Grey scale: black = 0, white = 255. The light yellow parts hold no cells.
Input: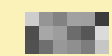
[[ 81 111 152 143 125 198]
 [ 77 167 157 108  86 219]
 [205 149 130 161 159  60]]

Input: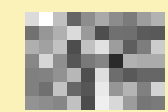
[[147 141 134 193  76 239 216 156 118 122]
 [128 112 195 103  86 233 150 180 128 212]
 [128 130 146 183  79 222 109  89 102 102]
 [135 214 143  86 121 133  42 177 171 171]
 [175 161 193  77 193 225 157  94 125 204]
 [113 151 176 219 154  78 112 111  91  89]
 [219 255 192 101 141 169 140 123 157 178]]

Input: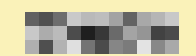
[[175  79 178 223 116  75 134 123 227 136 169]
 [200 172 187  76  31  56 106 164 149  66  75]
 [ 97  80 109 201 185 189 163  99 168 181 200]]

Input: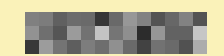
[[ 56 156 116  94 125 110 144 106  66 114 106  81 172]
 [146 111  85 155 114 195 117 143  44 150  98  98 198]
 [128 124  96 108 106  54 105 151 130  83 103 130  83]]

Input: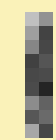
[[167  71]
 [ 87 106]
 [140  98]
 [ 75  36]
 [ 72  75]
 [ 65  85]
 [134  71]
 [159  67]
 [192 146]]

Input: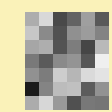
[[172 215 153  80 120 117]
 [ 27 132 188 192  92 146]
 [145 124 205 182 218 227]
 [121  90 138 148  86 239]
 [166 174  83 125  70 185]
 [199 138  81 144 156 131]
 [173 216  73  99 159  89]]

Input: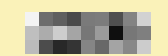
[[187  76  40  52 133 104 164 136 204]
 [191 172 205 165 119 155  15 119 127]
 [243 109  95  74 122 124  79 131 210]]
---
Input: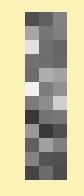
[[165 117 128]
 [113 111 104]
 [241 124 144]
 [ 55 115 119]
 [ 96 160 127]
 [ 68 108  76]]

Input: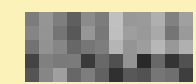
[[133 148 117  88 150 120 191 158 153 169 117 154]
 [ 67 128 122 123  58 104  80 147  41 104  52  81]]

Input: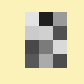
[[203 208  81]
 [ 88 171  77]]

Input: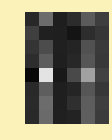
[[ 63  32  31  20  45  54]
 [ 45  93  31  39  86  56]
 [ 41  94  31  37  86  55]
 [ 41 106  32  35  94  59]]

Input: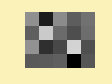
[[ 95 202 107  78 109]
 [ 89  91  95   1  86]]

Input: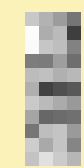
[[252 173 186  62]
 [125 123 158 110]
 [175  65  79  88]
 [165 103 108 112]
 [205 169 196 133]]
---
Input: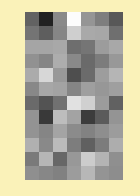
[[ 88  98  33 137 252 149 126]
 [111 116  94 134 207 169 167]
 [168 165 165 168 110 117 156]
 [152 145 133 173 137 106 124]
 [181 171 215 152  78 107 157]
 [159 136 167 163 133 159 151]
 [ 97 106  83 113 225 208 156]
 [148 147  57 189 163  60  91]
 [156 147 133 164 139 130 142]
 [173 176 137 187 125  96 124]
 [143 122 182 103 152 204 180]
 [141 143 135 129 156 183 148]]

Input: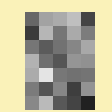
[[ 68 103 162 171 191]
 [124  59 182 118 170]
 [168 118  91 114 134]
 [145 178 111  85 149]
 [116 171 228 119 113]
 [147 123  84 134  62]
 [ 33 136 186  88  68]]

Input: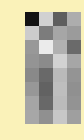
[[173  19 209  94]
 [155 204 124 166]
 [106 152 235 177]
 [166 148 139 210]
 [148 137 105 186]
 [144 151  98 190]
 [147 165 104 187]
 [159 167 144 199]]

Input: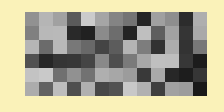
[[174 145 181 161  90 203 165 132 116  37 160 142  44]
 [169 128 184 185  41  33 139 109  36 191  94 162  53]
 [120 181 107 184 120 104  68  92 180 125  50 173  51]
 [ 28  81  39  53  55  69 137  78 122 167 191 190  55]
 [ 54 195 201 112 145 114 175 167 156  57 169  39  29]
 [ 25 172  98 189  78 176  71  82 200 177  62 161 156]]

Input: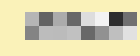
[[112 181  99 171 103 221 242  46]
 [225 132 188 187 193 104 145 191]]

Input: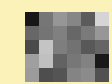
[[213  23 118 150 134  91]
 [151 103 116 128 103 122]
 [101  74 196 126 114  88]
 [ 25 159 192  98 119 130]
 [ 81 155  78  84 132 139]]
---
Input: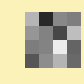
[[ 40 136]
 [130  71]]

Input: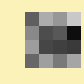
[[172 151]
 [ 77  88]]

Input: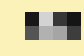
[[211  55]
 [177 165]]

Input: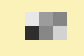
[[156 133]
 [135 210]]

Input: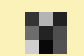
[[180  34]
 [ 35  78]]

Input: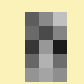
[[137 192]
 [ 74 132]]

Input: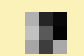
[[37  9]
 [89  4]]
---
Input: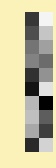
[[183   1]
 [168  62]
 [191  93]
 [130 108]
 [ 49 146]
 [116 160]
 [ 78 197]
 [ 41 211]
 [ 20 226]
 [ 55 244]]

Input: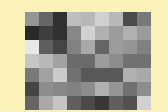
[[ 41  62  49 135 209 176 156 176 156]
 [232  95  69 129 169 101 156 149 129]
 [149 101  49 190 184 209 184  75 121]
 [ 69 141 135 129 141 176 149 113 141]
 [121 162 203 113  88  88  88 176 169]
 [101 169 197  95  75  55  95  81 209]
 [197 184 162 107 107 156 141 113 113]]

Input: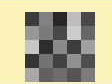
[[198  45 137  60 160]
 [168  97 109  84 123]
 [ 53 115  66 145  78]
 [152 123  72 204 103]
 [ 60 129  39 190  72]]

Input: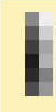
[[ 42 129]
 [ 77 150]
 [ 63 164]
 [ 28 178]
 [ 89 207]
 [137 238]]

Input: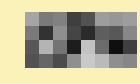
[[122  50 143  69  43  94  88 135]
 [ 82 102  76 143 201 186 143 135]
 [165 122 129  63  82 157 151 157]
 [ 88 180 116  29 194 108  15  63]]

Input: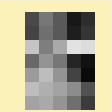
[[ 67 111  89  30  53]
 [ 73 119  89  24  45]
 [196 126 169 226 220]
 [104 148 119  37  18]
 [163 169 148 111  59]
 [189 175 163 140  81]
 [155 189 148  67  10]]

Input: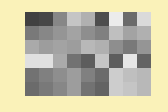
[[ 65  71 135 197 176  78 236 107 218]
 [107 121 135 157 114  99 205 197 184]
 [114 128 142 157 128 107 205 191 184]
 [121 135 149 163 142 128 191 163 176]
 [170 157 163 157 184 176 142 121 149]
 [224 224 170 114  93 197  93 230  99]]

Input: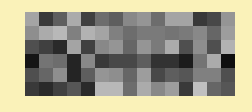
[[ 57  42  64  86  42 184 184 109 171 136 157  57 192 102  86]
 [164  57  94 171  64 109  94 136 149 109 164 164  57  72 149]
 [ 79  64  42 164  64 136 149 102 149 122 171  79 142  79 178]
 [ 79 102 142  36  94 149 142 102 157  72  94  86 128 128  79]
 [ 21 116 109  36 136  57  72  72  94  50  50  28 116 171  15]
 [142 171 184 128 178 164 128 109 122 122 116 122 136 102 157]]
